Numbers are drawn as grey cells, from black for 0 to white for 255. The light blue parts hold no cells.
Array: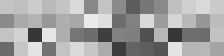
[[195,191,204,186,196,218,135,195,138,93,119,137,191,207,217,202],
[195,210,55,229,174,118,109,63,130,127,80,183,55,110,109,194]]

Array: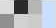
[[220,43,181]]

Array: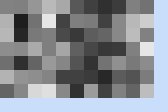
[[130,128,150,185,168,88,64,48,60,128,114],
[183,38,121,127,74,57,93,101,136,188,129],
[111,47,100,153,134,84,51,115,144,121,140],
[100,135,216,223,136,49,156,65,129,100,189]]

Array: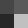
[[70,90]]

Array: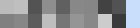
[[187,191,83,142,96,136,134,66,82]]

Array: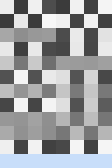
[[237,60,240,77,59,241,64,244],
[167,142,152,155,76,234,72,226],
[199,119,201,111,158,155,153,160],
[190,148,178,123,197,121,197,120],
[151,148,162,143,181,118,189,118],
[239,68,242,65,72,244,65,245]]

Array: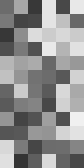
[[108,167,56,228,72,232],
[55,141,220,204,216,203],
[182,162,171,104,167,152],
[101,203,117,90,216,169],
[149,68,83,159,80,240],
[216,123,70,108,109,133]]

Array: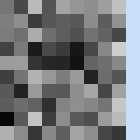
[[118,73,186,85,164,149,142,157,192],
[124,112,172,111,94,81,114,99,71],
[155,157,53,39,37,18,100,110,136],
[89,34,153,90,88,142,165,70,161],
[7,89,195,63,141,90,79,155,186]]
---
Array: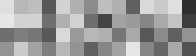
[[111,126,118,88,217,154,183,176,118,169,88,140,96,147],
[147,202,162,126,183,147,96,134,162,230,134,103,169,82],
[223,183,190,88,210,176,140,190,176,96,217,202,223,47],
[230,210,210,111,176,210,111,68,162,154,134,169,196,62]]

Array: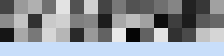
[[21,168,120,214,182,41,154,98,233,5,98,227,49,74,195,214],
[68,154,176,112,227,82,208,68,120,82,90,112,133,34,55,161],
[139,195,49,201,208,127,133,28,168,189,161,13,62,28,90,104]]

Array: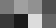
[[57,27,220,100],
[122,160,145,78]]

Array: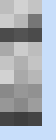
[[68,62,68],
[75,83,75],
[137,151,145],
[151,137,157],
[169,204,189],
[189,210,196],
[196,176,196],
[204,183,118],
[210,169,183]]

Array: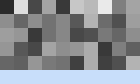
[[43,222,72,164,57,199,185,234,127,164],
[102,96,150,121,114,64,172,64,80,179],
[142,102,142,114,135,88,179,108,80,158],
[150,88,72,164,142,150,172,57,127,96],
[158,150,57,114,135,72,80,121,102,142]]

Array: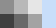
[[63,105,163],
[142,184,230]]

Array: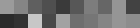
[[43,50,199,72,162,110,118,133,149,141],
[155,133,95,79,58,87,125,102,149,66]]

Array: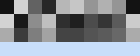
[[19,211,98,39,183,198,149,177,149,19],
[171,60,126,163,68,68,84,91,104,171],
[211,25,141,191,47,31,76,53,91,204]]

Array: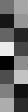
[[2,142],
[22,150],
[77,195],
[100,36],
[114,166],
[128,16],
[173,43],
[236,70]]
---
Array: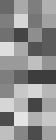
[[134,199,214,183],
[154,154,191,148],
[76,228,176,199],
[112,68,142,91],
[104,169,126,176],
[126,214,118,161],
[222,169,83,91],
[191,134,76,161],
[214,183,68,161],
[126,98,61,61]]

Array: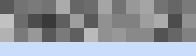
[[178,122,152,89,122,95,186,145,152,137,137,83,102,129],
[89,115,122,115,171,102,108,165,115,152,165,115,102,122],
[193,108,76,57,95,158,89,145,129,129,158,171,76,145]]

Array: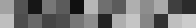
[[191,77,105,69,77,119,141,35,175,197,134,50,191,204],
[162,83,22,119,91,16,183,111,91,175,141,169,63,43]]

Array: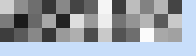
[[61,90,136,55,154,175,76,201,83,110,251,168,161],
[207,142,110,55,136,68,98,245,61,189,130,181,68],
[123,27,104,168,35,222,154,237,116,148,181,90,201]]

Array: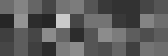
[[109,132,101,70,116,124,85,57,50,50,70,85],
[63,93,70,140,101,44,85,140,124,93,78,93],
[70,93,63,44,124,140,85,78,101,63,116,109],
[38,148,44,38,203,70,116,116,57,50,132,109]]

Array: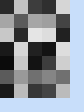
[[200,41,229,221,33],
[166,91,166,159,68],
[91,153,112,133,112],
[41,194,61,47,214],
[25,187,54,68,187],
[25,214,33,19,221],
[11,200,19,61,207]]

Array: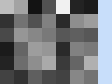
[[27,101,157,150,42,129,121],
[35,109,142,170,58,101,176],
[73,150,135,121,87,95,87],
[66,50,95,73,66,135,115],
[50,115,81,129,42,142,157],
[190,163,19,81,241,35,27]]
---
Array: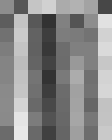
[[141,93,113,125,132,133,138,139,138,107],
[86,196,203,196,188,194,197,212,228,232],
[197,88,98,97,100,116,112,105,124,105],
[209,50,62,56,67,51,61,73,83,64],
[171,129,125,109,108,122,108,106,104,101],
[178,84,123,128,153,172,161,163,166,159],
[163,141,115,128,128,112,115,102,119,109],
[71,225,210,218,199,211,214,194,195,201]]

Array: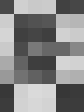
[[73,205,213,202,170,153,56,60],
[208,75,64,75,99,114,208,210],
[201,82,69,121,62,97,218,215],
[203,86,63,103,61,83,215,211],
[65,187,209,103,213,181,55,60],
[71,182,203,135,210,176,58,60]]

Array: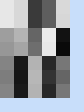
[[231,231,158,151,132,125,132],
[216,216,180,165,24,21,25],
[58,58,101,110,179,183,179],
[94,94,235,232,40,51,39],
[217,215,18,10,119,101,119]]

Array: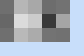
[[111,103,111],
[182,219,185],
[168,203,171],
[109,57,115],
[114,165,113]]

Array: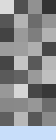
[[219,86,67,156,69,90,152,136,95],
[80,180,154,158,197,99,214,137,183],
[145,108,126,175,89,154,71,151,87],
[51,148,178,70,183,191,56,108,137]]

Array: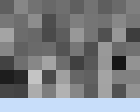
[[95,119,164,135,66,29,70],
[135,110,108,97,111,40,67],
[114,141,104,106,135,196,172],
[104,77,74,108,164,75,125],
[111,106,93,83,109,160,178],
[95,127,152,119,64,102,134],
[115,117,117,80,88,97,92],
[94,114,80,153,151,164,163],
[106,136,151,106,22,129,81],
[127,119,61,113,147,129,146]]
